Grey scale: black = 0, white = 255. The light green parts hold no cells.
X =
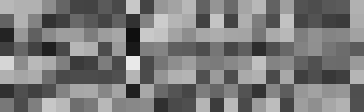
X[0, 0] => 184
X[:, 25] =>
[177, 173, 162, 91, 154, 181, 79, 80]
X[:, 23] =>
[88, 63, 132, 118, 108, 56, 146, 167]
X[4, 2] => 185
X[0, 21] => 83
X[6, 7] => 135
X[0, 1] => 177
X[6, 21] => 151
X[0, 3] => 141
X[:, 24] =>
[91, 59, 135, 108, 107, 63, 151, 178]
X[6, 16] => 132
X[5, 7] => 74
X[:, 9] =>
[200, 50, 15, 25, 233, 181, 32, 136]
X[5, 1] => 165
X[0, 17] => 165
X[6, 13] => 70
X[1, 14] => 66
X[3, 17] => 95
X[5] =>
[176, 165, 172, 111, 73, 76, 76, 74, 80, 181, 75, 148, 176, 180, 80, 155, 78, 170, 177, 74, 168, 63, 78, 56, 63, 181]
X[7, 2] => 127
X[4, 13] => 158
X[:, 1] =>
[177, 178, 152, 102, 140, 165, 79, 76]
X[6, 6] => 169
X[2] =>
[35, 152, 96, 138, 158, 157, 125, 157, 167, 15, 201, 195, 163, 141, 167, 173, 165, 164, 119, 170, 184, 126, 145, 132, 135, 162]
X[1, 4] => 64
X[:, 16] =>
[106, 67, 165, 71, 136, 78, 132, 185]
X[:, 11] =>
[151, 204, 195, 132, 118, 148, 105, 48]
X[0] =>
[184, 177, 177, 141, 101, 68, 67, 90, 73, 200, 68, 151, 163, 184, 98, 149, 106, 165, 184, 98, 159, 83, 77, 88, 91, 177]
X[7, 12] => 74
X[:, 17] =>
[165, 175, 164, 95, 147, 170, 83, 74]
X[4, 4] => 127

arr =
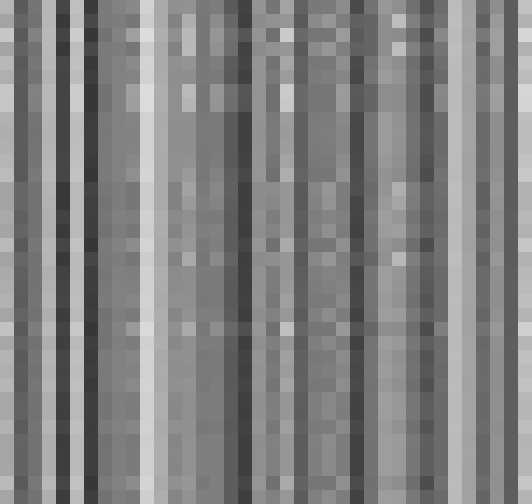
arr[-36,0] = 181
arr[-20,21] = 90
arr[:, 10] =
[210, 204, 220, 204, 211, 209, 220, 219, 209, 209, 209, 210, 212, 204, 204, 208, 205, 211, 204, 208, 208, 209, 206, 217, 207, 210, 209, 211, 208, 208, 209, 206, 207, 207, 212, 206]
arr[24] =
[167, 98, 114, 174, 63, 185, 63, 116, 127, 124, 207, 174, 136, 144, 125, 125, 93, 63, 143, 127, 150, 93, 127, 136, 125, 66, 116, 157, 152, 119, 94, 107, 186, 163, 104, 144, 95, 182]
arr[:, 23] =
[122, 150, 119, 150, 120, 126, 119, 119, 124, 126, 125, 122, 119, 149, 147, 132, 143, 119, 150, 131, 128, 123, 140, 119, 136, 123, 126, 121, 135, 136, 124, 139, 138, 138, 119, 140]
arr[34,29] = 110
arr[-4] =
[165, 99, 114, 174, 62, 185, 62, 116, 127, 123, 207, 173, 135, 145, 126, 126, 93, 63, 143, 128, 150, 93, 127, 138, 124, 66, 115, 157, 153, 119, 95, 107, 186, 163, 103, 145, 95, 181]
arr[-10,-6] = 186
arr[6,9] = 159
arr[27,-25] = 146
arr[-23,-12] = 106
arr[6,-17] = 105
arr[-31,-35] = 178
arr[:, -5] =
[162, 164, 161, 164, 162, 163, 161, 161, 163, 163, 163, 162, 161, 163, 163, 163, 162, 161, 164, 163, 163, 163, 162, 161, 163, 163, 163, 162, 163, 163, 163, 162, 163, 162, 161, 162]
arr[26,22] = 123
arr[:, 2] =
[117, 114, 129, 114, 119, 115, 129, 128, 116, 115, 116, 117, 121, 114, 114, 114, 114, 119, 114, 115, 115, 116, 114, 125, 114, 117, 115, 118, 115, 114, 116, 114, 114, 114, 120, 115]
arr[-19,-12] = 113
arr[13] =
[163, 102, 114, 179, 57, 185, 68, 119, 125, 118, 204, 169, 130, 162, 123, 135, 97, 63, 140, 139, 150, 90, 133, 149, 125, 80, 106, 148, 175, 126, 98, 111, 189, 163, 97, 150, 93, 177]
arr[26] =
[175, 93, 115, 178, 69, 188, 62, 122, 129, 130, 209, 171, 142, 142, 122, 122, 90, 65, 146, 122, 155, 96, 123, 126, 134, 72, 117, 156, 147, 114, 88, 106, 186, 163, 107, 142, 94, 187]
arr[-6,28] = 145
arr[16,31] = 108
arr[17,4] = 70
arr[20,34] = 106
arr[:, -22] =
[91, 103, 112, 110, 92, 90, 112, 110, 90, 90, 90, 90, 95, 97, 95, 92, 93, 93, 100, 92, 91, 90, 93, 104, 93, 90, 90, 91, 92, 92, 90, 93, 93, 93, 93, 93]
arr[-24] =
[187, 90, 121, 183, 70, 194, 55, 122, 130, 143, 212, 169, 144, 154, 120, 130, 95, 72, 149, 112, 174, 100, 118, 119, 146, 78, 111, 146, 140, 110, 77, 115, 186, 161, 110, 145, 93, 199]
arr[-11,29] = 113
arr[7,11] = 173
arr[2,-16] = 118
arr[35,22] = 128
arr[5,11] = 171
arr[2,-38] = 198
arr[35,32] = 186

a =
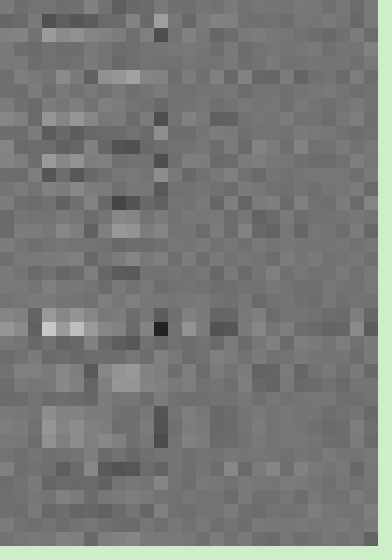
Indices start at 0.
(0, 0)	122
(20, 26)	120
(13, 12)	113
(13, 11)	89
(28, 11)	123
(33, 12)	117
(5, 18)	104
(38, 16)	113
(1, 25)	105
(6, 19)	116
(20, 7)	108
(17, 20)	119
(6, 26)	114
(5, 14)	112
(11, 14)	124
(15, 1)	117
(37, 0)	123
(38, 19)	107
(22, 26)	103
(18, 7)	116
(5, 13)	124
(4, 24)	117
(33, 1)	111
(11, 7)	128
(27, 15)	116
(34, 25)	113
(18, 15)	121
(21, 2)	122
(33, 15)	109
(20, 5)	119
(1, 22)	117
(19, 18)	116
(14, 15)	103
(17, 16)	118
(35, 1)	113
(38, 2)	120
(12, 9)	120
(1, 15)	129
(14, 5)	111
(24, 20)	107

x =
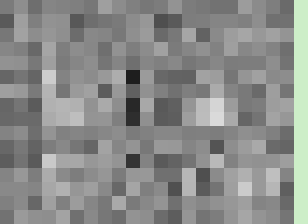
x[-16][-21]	123
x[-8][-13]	127
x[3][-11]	140
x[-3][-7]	91
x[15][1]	154
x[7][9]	40
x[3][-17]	126
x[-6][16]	142
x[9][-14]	135
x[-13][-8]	134
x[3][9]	126
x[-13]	[134, 128, 104, 165, 126, 141, 135, 111, 146, 126, 140, 161, 123, 134, 145, 130, 159, 135, 142, 131, 111]
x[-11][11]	104
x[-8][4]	179
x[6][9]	96
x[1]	[90, 159, 127, 146, 144, 88, 110, 117, 122, 140, 151, 79, 90, 125, 126, 133, 133, 128, 142, 112, 113]
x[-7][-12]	123
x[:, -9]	[147, 90, 120, 123, 136, 99, 113, 96, 94, 135, 152, 99, 112, 80, 112, 93]
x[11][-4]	148
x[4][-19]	120
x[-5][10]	131
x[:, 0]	[123, 90, 119, 134, 146, 102, 159, 102, 104, 131, 103, 93, 132, 137, 128, 114]
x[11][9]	52
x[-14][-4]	166
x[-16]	[123, 142, 110, 133, 130, 127, 119, 159, 140, 128, 119, 124, 147, 124, 120, 114, 114, 156, 139, 126, 106]
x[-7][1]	140
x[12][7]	150
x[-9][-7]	187
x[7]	[102, 117, 91, 177, 181, 177, 146, 170, 142, 40, 168, 89, 96, 149, 187, 213, 156, 121, 125, 157, 162]
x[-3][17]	203
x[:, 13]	[124, 125, 166, 134, 119, 98, 127, 149, 158, 127, 133, 116, 182, 181, 143, 149]
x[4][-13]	133
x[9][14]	128
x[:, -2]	[126, 112, 161, 131, 142, 138, 158, 157, 163, 128, 106, 147, 191, 182, 136, 140]

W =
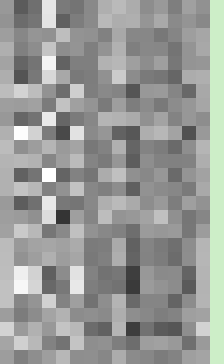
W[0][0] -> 152
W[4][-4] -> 159
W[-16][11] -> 124
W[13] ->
[177, 195, 183, 129, 146, 194, 135, 127, 141, 95, 146, 139, 135, 122, 169]
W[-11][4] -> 52
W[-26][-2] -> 160
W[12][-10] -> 130
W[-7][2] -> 210
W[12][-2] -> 148
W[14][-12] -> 232
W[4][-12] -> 244
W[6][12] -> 133
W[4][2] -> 116
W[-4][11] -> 126
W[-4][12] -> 131
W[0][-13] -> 111
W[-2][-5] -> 158
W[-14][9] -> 144
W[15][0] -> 158
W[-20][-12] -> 146
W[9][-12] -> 123
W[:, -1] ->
[145, 136, 166, 168, 150, 175, 168, 166, 141, 153, 181, 174, 162, 169, 146, 134, 156, 181, 182, 180, 179, 180, 162, 210, 154, 164]
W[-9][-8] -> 125
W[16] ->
[161, 202, 184, 118, 137, 192, 146, 136, 129, 110, 155, 151, 154, 119, 156]
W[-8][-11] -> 157
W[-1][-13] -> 142
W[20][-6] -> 58
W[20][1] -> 247
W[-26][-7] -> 186
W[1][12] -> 138
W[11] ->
[180, 183, 178, 134, 158, 187, 132, 122, 150, 93, 142, 130, 129, 130, 174]
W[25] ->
[157, 127, 142, 158, 183, 142, 143, 135, 172, 139, 135, 124, 131, 159, 164]
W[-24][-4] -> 120
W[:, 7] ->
[175, 185, 129, 147, 178, 145, 137, 122, 181, 150, 130, 122, 172, 127, 175, 189, 136, 125, 128, 114, 119, 142, 138, 97, 145, 135]
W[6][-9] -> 126
